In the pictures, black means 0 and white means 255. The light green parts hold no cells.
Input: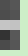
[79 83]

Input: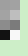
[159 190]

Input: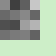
[138 119 159  98]

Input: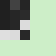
[ 31  38 220]

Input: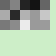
[102  41 235]

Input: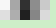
[247 174]

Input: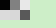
[  3 216]

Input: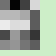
[113 184 221  53]
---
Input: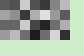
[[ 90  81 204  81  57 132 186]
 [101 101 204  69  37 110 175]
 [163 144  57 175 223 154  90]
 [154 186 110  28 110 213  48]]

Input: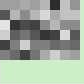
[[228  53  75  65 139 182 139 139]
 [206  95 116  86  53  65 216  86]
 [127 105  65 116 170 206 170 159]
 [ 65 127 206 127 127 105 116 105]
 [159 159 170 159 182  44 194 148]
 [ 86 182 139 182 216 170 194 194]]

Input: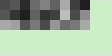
[[ 85  52  31  97  52  63 190  74 141]
 [ 74  85  42 108 129  97 169  63  31]
 [169 160  85 120  74 150 108 120 169]]

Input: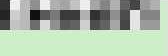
[[ 69 195 185 109 217 143  89  98 206  78  98 165  69 228 155 155]
 [ 37 206 185  16  89 121  58  58 176  49  78 143  78 228 132 132]
 [ 49 237 185 143 237 176 165 195 237 165 132 176  98  69 155 176]]

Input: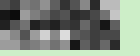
[[ 22  12 156 126 104  72  83  42  51  72 114 197]
 [ 83  62 126 114 145  95  51  83 136  42 187 187]
 [ 33  83 114  33  51  33  62  51 104  62  22  95]
 [167 136  83 156 209 136 220  95  83  62  72  72]
 [156 156 114 126 145 114 145  22  95  62 104  42]]

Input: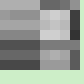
[[ 72  72  72  72 154 154 154  91]
 [ 81  81  81  81 123 123 123 123]
 [103 103 103 103 165 175 165  91]
 [134 134 134 134 207 207 195  51]
 [154 145 145 145 195 207 195  62]
 [165 165 165 165 185 195 185  62]
 [175 175 175 175 103 103 113 145]]

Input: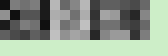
[[145  16  84  84  27 173 164 113 173  51 164 154  62  39 134]
 [ 95  74  62  95  74 192 145 164 154  39 134 154 154  51 125]
 [ 27  84 125 113  16 183 113 134 192  62 113 113  74  62 104]
 [ 16 125 113 125  27 183 104 134 183  62  95  95  84  74 104]]

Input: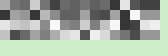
[[194  75 106 162 127 173 216 228  84 238 216 151 116  75 151 151]
 [173 116 106 204 116  65 106  96 116  96 106  54 228  84  65  65]
 [ 54 162 151  54 184 139  96  96 162  84  75 162  54 247 151 151]
 [228 204 194 216 139 247 139 127 204 127 194 247  54  65 228 238]]
